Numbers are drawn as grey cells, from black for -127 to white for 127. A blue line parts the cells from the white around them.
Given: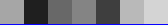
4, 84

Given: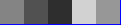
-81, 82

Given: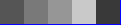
22, 73

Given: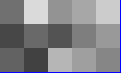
-44, 90

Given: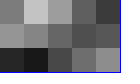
-25, 67

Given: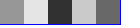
-78, 101
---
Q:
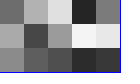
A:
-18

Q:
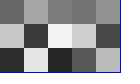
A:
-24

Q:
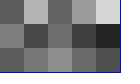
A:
-36

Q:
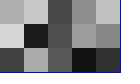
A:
48

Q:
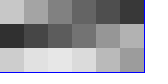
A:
71

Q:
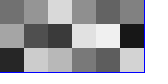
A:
-14

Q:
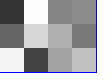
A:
-75

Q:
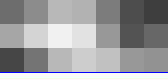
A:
-19

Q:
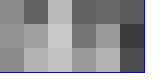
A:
12

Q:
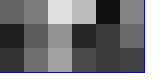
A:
-28
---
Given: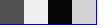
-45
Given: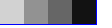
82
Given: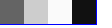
-27
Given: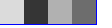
91
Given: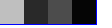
63
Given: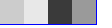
76
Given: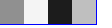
16
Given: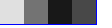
96
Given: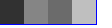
-78
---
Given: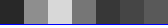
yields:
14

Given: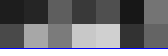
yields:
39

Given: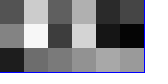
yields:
-18

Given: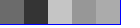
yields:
-75

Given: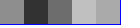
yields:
-77

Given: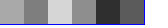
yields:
-1

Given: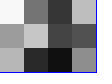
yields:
-86
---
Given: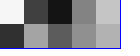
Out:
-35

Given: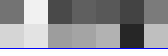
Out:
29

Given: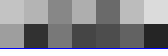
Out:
-7

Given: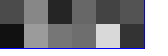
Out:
-9

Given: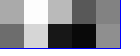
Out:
-104

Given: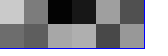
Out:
39
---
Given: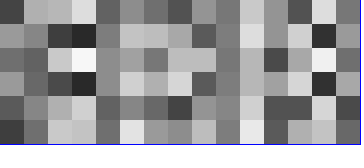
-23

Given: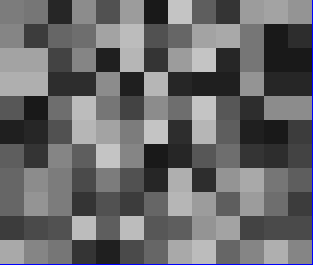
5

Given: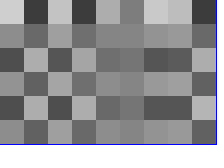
-30

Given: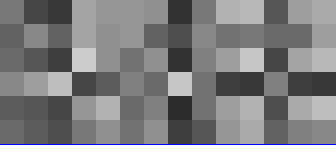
7

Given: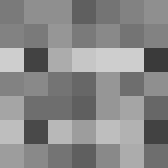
-17
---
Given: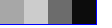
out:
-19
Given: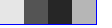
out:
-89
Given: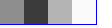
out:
52
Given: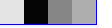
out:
6
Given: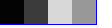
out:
88
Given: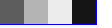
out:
108
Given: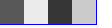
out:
-73
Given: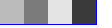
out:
100
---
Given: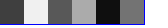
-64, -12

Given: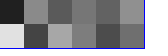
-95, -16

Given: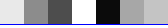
105, 68

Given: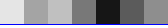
101, 14

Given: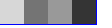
87, -75

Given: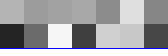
52, -56

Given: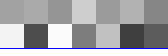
34, -35

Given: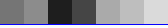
-10, 90

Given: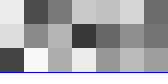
107, 29
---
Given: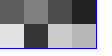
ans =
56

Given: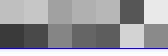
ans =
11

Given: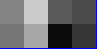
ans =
-73

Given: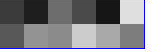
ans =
-2

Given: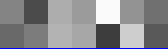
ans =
-38

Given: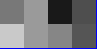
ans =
-42

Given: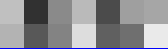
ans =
106

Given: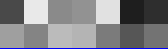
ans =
-12
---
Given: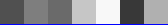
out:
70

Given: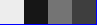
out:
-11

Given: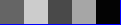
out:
38

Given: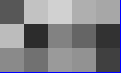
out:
66

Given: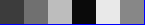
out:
61

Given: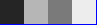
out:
54

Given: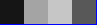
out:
36

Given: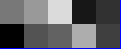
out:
45

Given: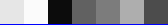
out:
102
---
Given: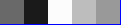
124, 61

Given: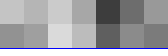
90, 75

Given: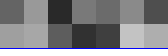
67, 46

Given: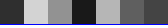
83, 54

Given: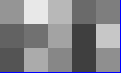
104, 71

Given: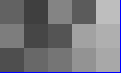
62, 47

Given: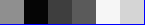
118, 85
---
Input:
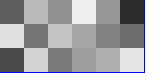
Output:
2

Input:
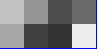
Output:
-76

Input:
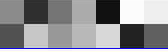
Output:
-92

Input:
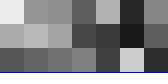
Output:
-104

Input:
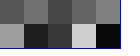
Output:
78

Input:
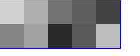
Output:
-38
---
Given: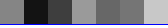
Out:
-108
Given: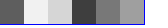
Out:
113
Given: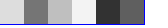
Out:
-10
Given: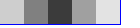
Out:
0
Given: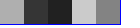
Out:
-74
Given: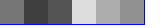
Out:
-64
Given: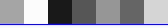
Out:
124
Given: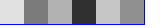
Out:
-4
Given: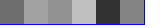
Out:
34
